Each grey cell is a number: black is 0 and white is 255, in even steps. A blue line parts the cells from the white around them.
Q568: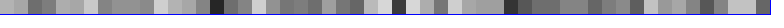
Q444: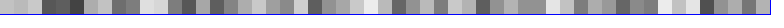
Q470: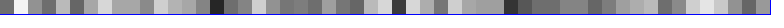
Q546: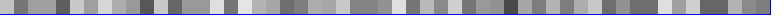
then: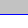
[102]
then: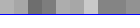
[223]

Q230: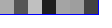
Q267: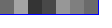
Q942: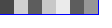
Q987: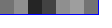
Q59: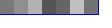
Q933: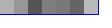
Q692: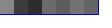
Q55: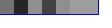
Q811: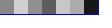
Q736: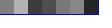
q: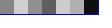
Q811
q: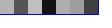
Q230
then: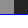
[66]
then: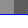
[200]
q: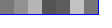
Q59
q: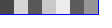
Q942

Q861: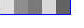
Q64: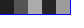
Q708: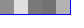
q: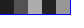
Q64
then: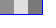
[114]

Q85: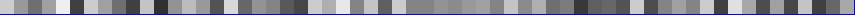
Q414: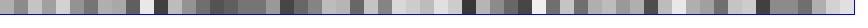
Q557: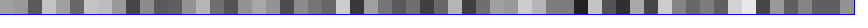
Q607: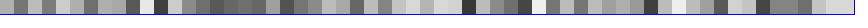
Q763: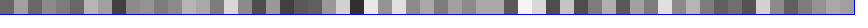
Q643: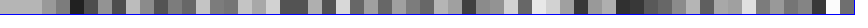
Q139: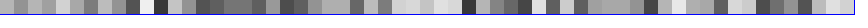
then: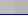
[103]
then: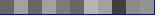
[210]
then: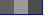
[95]

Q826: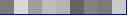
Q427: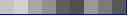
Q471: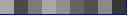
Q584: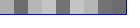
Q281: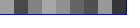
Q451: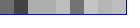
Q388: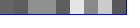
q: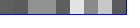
Q388
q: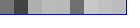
Q451
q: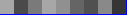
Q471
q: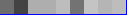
Q451
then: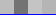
[189]

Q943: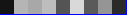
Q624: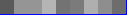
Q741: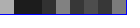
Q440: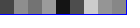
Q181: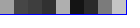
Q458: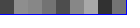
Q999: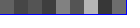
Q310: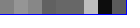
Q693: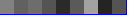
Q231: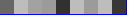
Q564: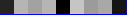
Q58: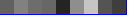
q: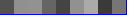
Q458
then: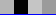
[168]
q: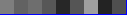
Q693

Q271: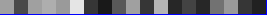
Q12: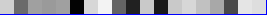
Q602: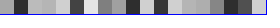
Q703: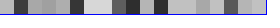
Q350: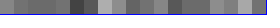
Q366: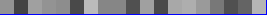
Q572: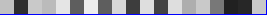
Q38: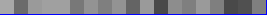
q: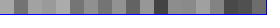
Q38
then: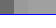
[120]
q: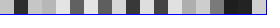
Q572
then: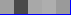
[120]

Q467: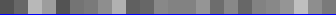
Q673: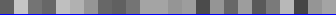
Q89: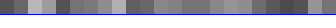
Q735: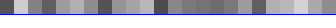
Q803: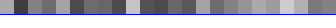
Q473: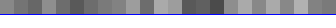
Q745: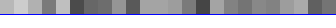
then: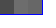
[75]
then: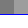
[96]

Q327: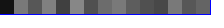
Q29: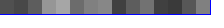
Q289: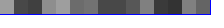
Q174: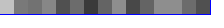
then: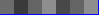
[142]
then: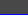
[87]
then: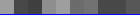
[128]
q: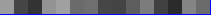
Q289
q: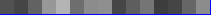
Q29

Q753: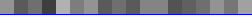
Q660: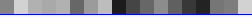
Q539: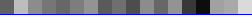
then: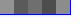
[103]
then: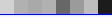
[69]
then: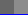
[96]
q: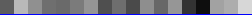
Q539

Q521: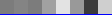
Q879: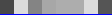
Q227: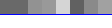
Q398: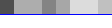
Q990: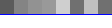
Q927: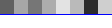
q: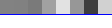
Q521
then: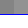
[153]
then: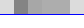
[85]
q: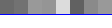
Q227
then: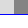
[167]

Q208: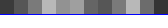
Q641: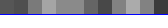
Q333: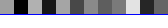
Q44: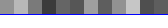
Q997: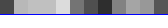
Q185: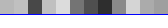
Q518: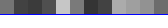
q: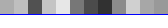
Q185
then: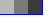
[101]
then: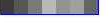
[86]
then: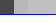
[220]
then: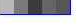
[159]
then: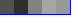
[86]

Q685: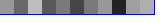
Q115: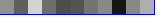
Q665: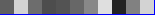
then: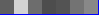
[21]
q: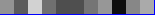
Q115
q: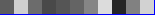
Q665

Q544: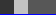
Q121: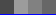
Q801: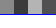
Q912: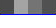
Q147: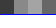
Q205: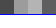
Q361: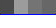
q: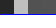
Q544
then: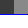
[164]
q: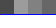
Q121
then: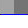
[81]
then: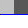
[87]

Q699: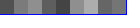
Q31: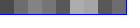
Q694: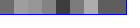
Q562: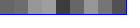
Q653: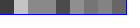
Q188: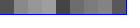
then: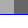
[117]
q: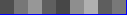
Q699

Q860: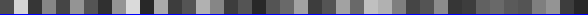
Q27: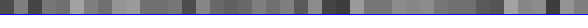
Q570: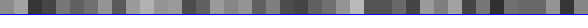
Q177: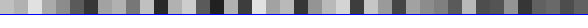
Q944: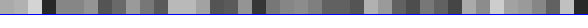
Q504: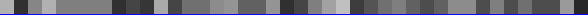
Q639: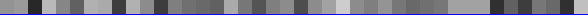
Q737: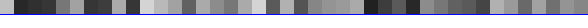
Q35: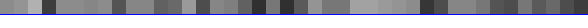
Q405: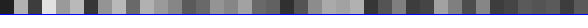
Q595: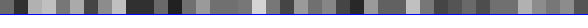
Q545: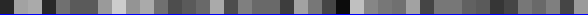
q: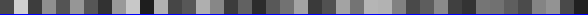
Q860
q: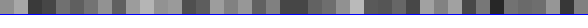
Q570
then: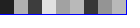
[212]
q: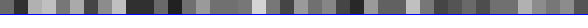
Q595

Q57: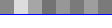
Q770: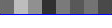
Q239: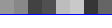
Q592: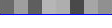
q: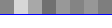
Q57
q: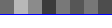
Q770

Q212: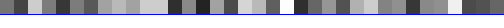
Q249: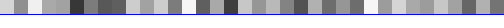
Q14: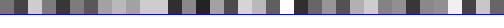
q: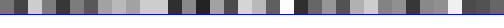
Q212
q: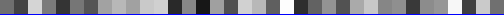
Q14
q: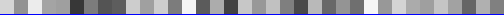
Q249

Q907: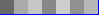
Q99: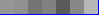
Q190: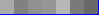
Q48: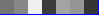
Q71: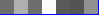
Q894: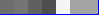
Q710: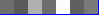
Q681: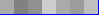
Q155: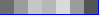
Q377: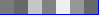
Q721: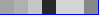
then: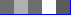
[84]
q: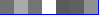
Q71

